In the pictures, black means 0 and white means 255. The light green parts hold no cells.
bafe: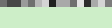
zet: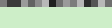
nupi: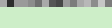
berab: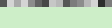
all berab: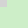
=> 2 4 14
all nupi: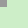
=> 3 4 10
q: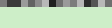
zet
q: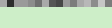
nupi

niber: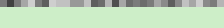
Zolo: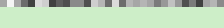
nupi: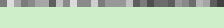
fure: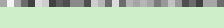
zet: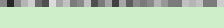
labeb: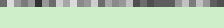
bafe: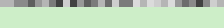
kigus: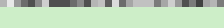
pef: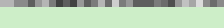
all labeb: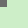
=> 1 8 15 21
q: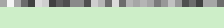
fure

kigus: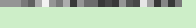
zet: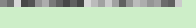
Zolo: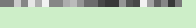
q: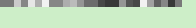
Zolo
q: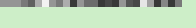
kigus
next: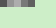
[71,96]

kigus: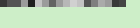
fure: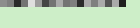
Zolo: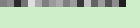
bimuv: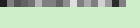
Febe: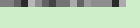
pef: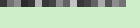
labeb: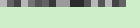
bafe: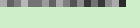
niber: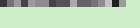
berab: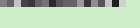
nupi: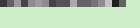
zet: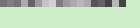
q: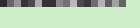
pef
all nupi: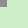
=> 5 7 15
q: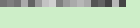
zet
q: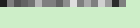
bimuv

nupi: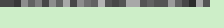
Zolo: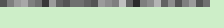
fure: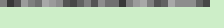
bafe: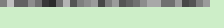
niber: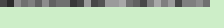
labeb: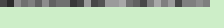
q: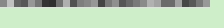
bafe
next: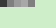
[84,98]

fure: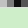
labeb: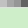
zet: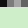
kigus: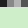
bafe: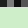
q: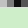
fure
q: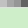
labeb

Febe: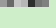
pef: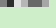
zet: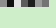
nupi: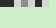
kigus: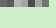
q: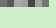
kigus
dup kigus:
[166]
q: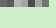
kigus
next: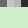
[116,128]
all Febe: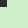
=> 5
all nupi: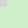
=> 3 5 7

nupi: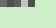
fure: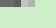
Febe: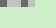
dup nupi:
[79]
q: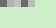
Febe
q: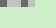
Febe
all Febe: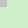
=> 2 3 5
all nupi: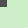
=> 2 5

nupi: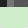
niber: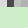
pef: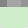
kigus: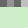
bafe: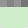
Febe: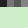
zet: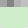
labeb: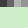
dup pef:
[164]
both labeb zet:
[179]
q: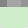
pef

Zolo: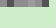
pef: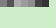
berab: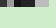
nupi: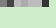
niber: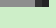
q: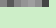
Zolo
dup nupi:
[188]
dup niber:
[142]
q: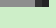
niber

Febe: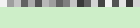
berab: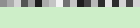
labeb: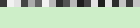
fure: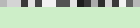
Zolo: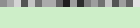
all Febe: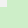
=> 1 16
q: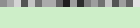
Zolo

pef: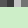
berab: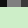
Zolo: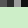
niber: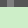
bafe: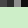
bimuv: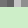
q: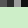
Zolo
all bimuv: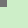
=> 1
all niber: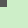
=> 1 3 4
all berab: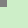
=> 2 3

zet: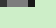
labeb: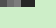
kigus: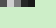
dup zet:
[125]
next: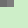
[38,38]
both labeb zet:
[125]
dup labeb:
[38]
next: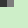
[125,125]
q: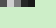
kigus

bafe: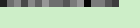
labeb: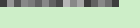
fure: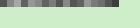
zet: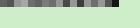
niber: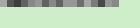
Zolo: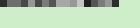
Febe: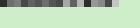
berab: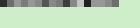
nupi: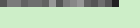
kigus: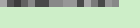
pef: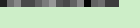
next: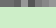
[98,85]
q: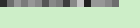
berab
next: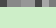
[73,151]
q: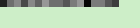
bafe
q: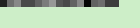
pef
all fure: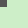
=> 1 9 11 16
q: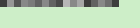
labeb

